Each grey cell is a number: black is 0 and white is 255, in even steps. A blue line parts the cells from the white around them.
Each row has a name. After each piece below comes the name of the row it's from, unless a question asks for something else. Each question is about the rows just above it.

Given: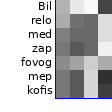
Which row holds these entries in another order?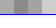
fovog
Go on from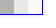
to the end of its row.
[69]

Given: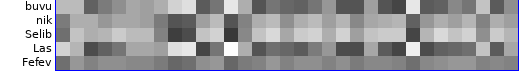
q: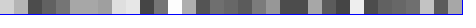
Las
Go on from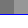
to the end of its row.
[84 84 159 84 69 231 91 97 136 117 195 91 143]
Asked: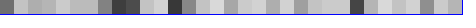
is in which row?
Selib

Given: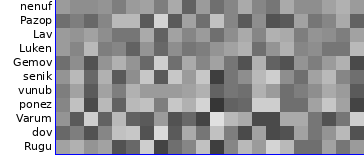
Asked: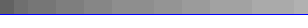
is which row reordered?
Lav
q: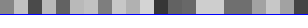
ponez
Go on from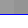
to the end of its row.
[162 142 118 118 170 98 162 134 155 111 142 170 134 177 170 126 148 142 126 162]
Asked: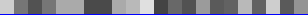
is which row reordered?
Varum
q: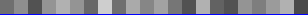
Gemov
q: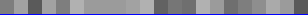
vunub

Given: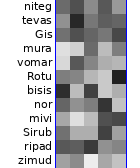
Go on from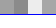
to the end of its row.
[194]
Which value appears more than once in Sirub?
[174]

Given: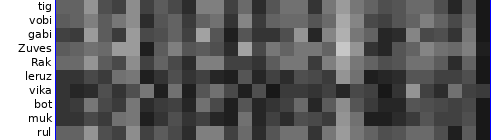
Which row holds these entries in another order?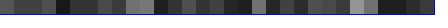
muk
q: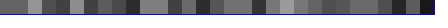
tig
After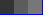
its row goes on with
[119 59 127 162 119 99 79 85 113 113 92 44 99 24]

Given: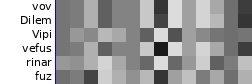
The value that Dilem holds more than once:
[131]
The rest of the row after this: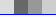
[96 124 192]
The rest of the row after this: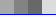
[104 152 206 96 124 192]

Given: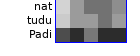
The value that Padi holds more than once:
[44]
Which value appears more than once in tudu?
[155]
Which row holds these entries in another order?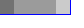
tudu
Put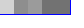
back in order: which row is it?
nat
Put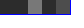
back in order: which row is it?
Padi
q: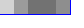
nat
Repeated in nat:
[114]

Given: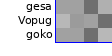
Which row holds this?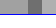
gesa
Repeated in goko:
[161]
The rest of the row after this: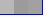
[111]
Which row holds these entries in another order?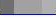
gesa
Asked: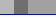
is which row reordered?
goko

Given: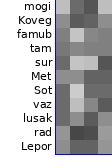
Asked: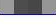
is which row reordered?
rad
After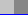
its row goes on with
[128]
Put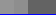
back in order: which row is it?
Lepor
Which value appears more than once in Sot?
[107]
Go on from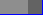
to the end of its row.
[99]
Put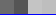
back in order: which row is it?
sur
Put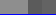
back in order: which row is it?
Koveg

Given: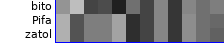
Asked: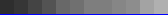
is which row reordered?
Pifa
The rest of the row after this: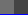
[134 54 134 112 126]
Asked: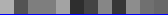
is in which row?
Pifa
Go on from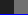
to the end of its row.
[68 134 54 134 112 126]
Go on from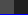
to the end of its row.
[112 68 134 54 134 112 126]
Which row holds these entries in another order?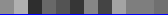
Pifa
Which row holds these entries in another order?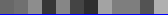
Pifa

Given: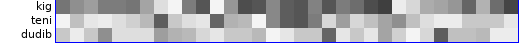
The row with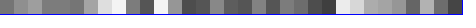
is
kig
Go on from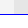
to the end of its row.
[200 200 101 230 200 230 164 208 244 215 93 192 192 185 236 236]
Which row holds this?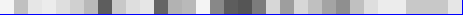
teni
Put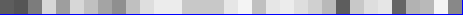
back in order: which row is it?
teni
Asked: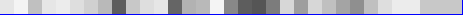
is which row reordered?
teni
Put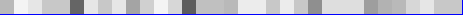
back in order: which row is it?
dudib
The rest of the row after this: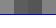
[85 124 109 77 63 236 215 172 164 150 101 178 109 69]

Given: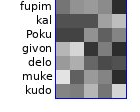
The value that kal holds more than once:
[81]
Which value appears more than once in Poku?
[67]
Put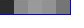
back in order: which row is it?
fupim
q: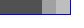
kal
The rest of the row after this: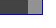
[96 132]

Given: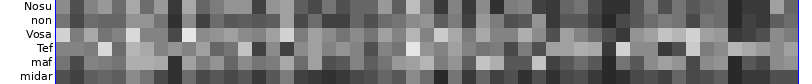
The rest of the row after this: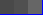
[88 139 108 41 116 57 102 65 80 49 80 49 73 80 57 41 49 73 80 65 102 73 80 94 41 57 57 80 80]
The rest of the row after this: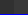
[73 80 102 88 139 108 41 116 57 102 65 80 49 80 49 73 80 57 41 49 73 80 65 102 73 80 94 41 57 57 80 80]
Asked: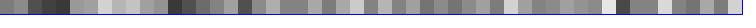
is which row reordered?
Vosa
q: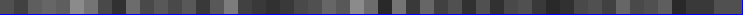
midar
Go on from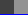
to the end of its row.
[160 94 73 116 80 102 102 153 94 189 124 57 131 57 139 49 124 131 65 57 102 116 73 49 49 88 124 80 116 88 102 108 41 57 57 160 102]

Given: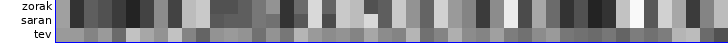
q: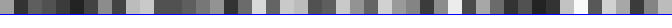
zorak
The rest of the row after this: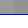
[113 147 119 181 154 140 147 132 167 140 132 181 113 132 175 140 132 160 125 113 140 154 119 113 107 119 100 125 113 125 181 188 107 81]

